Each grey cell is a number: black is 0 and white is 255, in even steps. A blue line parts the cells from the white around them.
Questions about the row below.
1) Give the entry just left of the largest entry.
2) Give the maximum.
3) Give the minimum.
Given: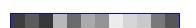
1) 148
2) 236
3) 56

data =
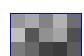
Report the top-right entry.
110
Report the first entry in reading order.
152
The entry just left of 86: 191
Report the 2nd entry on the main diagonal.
86

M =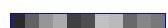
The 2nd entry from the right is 134
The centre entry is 79
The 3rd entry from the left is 150

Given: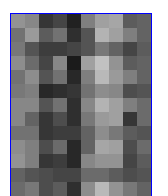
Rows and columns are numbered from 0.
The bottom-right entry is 99
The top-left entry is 147
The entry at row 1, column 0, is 114
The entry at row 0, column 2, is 54
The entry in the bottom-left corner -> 107
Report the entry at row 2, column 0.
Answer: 120
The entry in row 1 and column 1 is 154
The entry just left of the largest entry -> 160
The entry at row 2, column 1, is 84
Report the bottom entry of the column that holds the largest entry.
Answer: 185
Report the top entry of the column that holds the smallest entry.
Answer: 33
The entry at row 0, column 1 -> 135
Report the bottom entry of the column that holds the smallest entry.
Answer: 47
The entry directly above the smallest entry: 69
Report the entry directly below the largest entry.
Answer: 185
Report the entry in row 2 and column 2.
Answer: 61
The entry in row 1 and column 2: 92
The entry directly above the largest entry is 120
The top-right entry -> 99
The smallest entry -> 27

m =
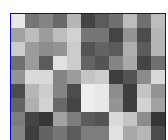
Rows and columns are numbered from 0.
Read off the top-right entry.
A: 189
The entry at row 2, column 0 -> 204
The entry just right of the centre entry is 204
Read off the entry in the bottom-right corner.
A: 76
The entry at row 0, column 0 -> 232
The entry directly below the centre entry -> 238
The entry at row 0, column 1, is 118
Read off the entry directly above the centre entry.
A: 99
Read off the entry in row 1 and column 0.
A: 162
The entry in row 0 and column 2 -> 133
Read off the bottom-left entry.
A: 133
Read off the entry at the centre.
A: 196
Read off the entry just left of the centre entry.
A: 156
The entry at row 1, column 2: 156

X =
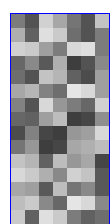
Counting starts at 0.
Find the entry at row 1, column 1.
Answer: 97
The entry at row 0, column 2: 209
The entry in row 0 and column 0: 124
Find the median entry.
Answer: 143
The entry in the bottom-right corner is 110
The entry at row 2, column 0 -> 209
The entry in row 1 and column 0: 175
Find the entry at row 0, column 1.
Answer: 83
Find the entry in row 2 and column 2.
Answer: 159
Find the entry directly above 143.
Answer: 209
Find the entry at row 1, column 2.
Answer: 223
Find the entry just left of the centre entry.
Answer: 159
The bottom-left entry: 202
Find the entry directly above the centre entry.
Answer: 151
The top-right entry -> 195
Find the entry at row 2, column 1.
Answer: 202

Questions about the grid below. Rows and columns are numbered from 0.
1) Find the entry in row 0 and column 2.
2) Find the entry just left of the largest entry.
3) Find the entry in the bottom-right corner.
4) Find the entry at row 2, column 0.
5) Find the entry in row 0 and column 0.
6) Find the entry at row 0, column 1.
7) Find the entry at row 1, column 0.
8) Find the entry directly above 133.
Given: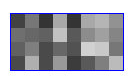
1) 52
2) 82
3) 187
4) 97
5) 66
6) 119
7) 111
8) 146

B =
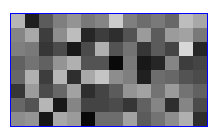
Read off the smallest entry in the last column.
38
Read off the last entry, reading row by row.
46
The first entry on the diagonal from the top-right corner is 168
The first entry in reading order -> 182
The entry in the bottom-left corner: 141
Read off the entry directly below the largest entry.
61
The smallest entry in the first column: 54
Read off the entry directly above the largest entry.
162
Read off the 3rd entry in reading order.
91
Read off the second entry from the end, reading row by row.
176
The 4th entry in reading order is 127
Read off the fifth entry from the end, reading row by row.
91
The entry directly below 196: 68
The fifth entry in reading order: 148
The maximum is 216
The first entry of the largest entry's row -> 127
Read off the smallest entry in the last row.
9
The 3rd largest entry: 196
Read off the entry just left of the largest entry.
68
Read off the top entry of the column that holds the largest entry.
189
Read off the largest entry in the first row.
203

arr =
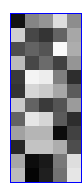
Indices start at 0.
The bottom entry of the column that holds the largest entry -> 114
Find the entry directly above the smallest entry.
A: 12
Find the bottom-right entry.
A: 230
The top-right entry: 141
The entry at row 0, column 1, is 133
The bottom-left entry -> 187
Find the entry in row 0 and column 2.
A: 149
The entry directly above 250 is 99
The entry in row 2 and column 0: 77
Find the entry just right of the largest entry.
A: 173
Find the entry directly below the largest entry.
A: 65
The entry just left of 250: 84
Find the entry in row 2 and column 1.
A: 99
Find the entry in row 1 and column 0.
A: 208
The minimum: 4

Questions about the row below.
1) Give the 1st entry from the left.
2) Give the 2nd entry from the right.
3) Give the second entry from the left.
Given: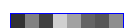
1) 50
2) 87
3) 130

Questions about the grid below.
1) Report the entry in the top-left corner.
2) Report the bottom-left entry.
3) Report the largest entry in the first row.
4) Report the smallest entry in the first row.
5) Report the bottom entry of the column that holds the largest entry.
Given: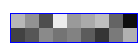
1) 183
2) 66
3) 236
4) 14
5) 116
